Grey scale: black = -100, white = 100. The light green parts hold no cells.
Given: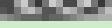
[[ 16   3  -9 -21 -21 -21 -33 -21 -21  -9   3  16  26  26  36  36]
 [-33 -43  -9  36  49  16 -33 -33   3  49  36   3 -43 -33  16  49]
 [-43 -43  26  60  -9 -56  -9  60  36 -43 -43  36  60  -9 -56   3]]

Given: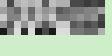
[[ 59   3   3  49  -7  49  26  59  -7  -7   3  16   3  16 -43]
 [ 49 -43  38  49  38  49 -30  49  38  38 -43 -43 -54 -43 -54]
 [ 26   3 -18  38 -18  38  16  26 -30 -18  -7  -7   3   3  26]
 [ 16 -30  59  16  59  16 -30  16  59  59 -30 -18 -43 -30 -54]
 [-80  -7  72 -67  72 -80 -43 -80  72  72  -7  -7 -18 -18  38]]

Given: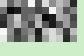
[[ 93  11 -57 -10  11 -80  47  72  34 -57  47]
 [ 82   1 -46 -22  34 -68  23  72  60 -68  11]
 [ 60 -22  23 -10  93 -33  72  11  47  23 -68]
 [-10 -92 -80 -22 -22 -46 -33  93  34 -33   1]
 [-57   1  60 -22 -10  34 -92 -80  34  23 -46]
 [-68   1  47   1 -46  47 -33 -80 -33  23 -33]]

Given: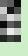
[[ 59 -83 -40]
 [ 16  71  47]
 [  6  84  59]
 [-18 -29 -93]
 [-73 -50 -63]
 [-93 -29 -50]]

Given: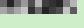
[[ 30   7  30  53 -61 -16 -71 -51 -39  53 -29]
 [-16 -71 -16  20 -39  41 -51 -61 -71  -3  41]]

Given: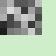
[[ 37 -44  37  60  48 -44]
 [ 26  71  48 -55  26 -20]
 [ 14  37 -32 -32 -20  48]
 [-67 -44 -32  37 -55   3]
 [-78  -7   3  14  60 -20]]

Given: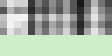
[[ 52  90  90  90 -23  52  10  65  30  65  20 -58  20  78  30 -10]
 [ 42  90  78  65 -45  20 -23  30   0  42 -10 -69 -10  52   0 -33]
 [ 30  78  65  65 -58   0 -33  10 -23  20 -33 -81 -23  42 -10 -45]
 [ 10  78  52  65 -45  30 -10  42  20  65  10 -58  30  78  42 -10]
 [-33  42  10  20 -69 -23 -45   0 -33  20 -33 -69 -10  65  10 -23]]
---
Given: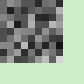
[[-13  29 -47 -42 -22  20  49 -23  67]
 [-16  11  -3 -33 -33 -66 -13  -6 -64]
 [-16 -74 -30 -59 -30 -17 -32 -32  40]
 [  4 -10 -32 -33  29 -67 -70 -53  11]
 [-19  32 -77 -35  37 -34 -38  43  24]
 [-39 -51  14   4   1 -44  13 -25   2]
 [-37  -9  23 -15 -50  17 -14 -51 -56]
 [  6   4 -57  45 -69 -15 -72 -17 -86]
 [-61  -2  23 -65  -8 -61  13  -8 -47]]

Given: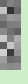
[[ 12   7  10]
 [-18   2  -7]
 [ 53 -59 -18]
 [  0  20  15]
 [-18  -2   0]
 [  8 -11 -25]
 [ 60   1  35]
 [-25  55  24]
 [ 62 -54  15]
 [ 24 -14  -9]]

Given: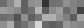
[[ 12  33 -23 -11  10  66 -18 -26 -20  20   9   4]
 [-15   7  38 -25  12  17 -61 -12  -9  13   2  -4]
 [ 23  16   7 -23 -11  41 -26   8  22 -15   3 -48]
 [-15  -9 -35  13 -25  -9  37  37  16   0 -27  29]]

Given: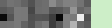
[[-11 -10  -5 -23 -36 -15  -7 -52 -31   1  40 -18 -29]
 [-20 -10 -13 -22 -36 -17 -14   9  -9   1   2 -10 -29]
 [-31 -25  -5  -6 -44 -15 -14 -34 -31 -21  16 -21 -11]
 [-91 -33  -5  -6 -37 -33 -35 -51 -94   1  -5  85 -37]]

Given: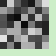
[[-60   4 -71  38  36 -49  46]
 [-71  59 -28 -64 -83   5  72]
 [ 24  -5 -57 -37  13 -60   3]
 [-34 -80 -91  35 -62  46 -40]
 [-38 -61  31 -91  -4 -65 -73]
 [ -2  36  35 -26  62  41 -73]
 [ 77 -57  26  49 -39 -44  -3]]

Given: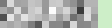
[[ 39  30  41  29  -1 -30  61   6   7 -13  68   7   8  28]
 [ -4  71  28  30  54  49  20  58  60  25  14 -15  41  41]
 [ 33  16  71  19  57  66  19  98  46  67  32 -54  69  37]
 [-37  79  34  77  58  48  35  59  21  47 -13   9  73  19]]

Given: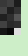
[[-83 -93  74]
 [-56 -50 -78]
 [-47 -76 -61]
 [-75 -63 -34]
 [-49 -68 -64]]
